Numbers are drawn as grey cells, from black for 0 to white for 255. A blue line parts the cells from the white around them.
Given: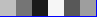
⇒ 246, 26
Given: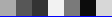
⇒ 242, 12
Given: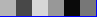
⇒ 215, 10
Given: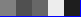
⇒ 237, 30
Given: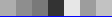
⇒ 231, 51
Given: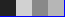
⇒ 209, 34
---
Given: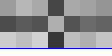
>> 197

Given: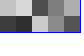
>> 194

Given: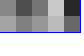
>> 164

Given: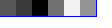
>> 114

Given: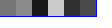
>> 119

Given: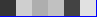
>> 193

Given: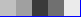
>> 160

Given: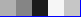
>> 176
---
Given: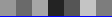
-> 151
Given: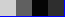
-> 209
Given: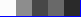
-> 252
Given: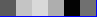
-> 91
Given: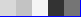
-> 216
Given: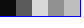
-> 12
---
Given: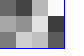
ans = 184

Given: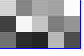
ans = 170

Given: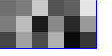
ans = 201

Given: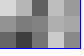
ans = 96

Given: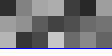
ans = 166

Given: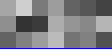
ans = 122

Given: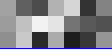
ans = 75

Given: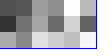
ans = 157
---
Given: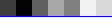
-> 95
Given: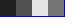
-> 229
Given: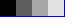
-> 167
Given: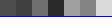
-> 112
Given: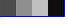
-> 192
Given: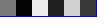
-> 236
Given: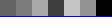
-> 169
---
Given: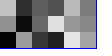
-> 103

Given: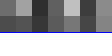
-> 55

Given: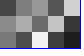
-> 108

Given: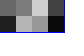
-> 152

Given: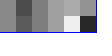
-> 126

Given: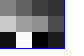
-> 143

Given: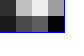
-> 94
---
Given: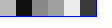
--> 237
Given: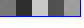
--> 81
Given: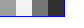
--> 118
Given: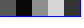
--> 214
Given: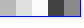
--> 67
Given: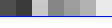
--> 178
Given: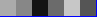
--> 199
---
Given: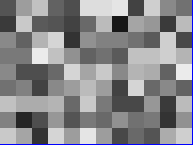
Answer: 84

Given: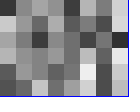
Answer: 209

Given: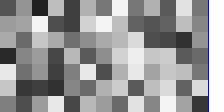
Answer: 244

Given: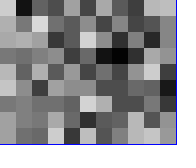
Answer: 184

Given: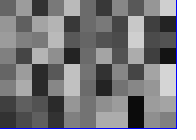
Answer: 11
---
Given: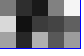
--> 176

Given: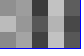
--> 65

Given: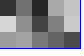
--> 121

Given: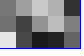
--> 26

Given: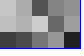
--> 118

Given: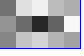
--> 212
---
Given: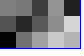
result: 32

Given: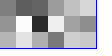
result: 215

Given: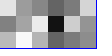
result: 213

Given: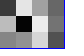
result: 103

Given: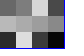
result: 73

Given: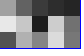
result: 37

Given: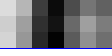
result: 97

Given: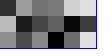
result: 224
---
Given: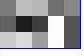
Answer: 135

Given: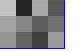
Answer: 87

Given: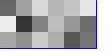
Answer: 230

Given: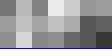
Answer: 157

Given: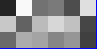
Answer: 223

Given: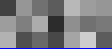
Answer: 150

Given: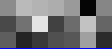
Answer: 134

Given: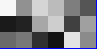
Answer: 85

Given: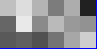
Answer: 33

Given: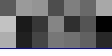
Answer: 168
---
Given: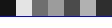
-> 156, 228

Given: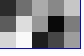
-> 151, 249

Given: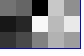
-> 247, 247

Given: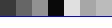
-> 9, 224

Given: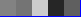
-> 204, 204

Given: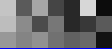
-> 119, 215

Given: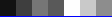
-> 89, 254

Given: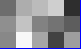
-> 130, 248
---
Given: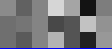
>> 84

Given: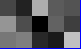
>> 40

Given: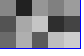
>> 91

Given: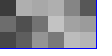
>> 121

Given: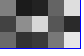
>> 58

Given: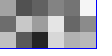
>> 215

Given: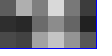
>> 196

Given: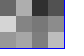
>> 166
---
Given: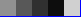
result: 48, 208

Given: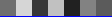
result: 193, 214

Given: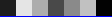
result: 73, 229

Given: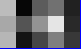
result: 147, 229

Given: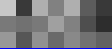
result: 160, 199

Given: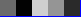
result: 207, 207

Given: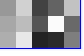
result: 85, 251
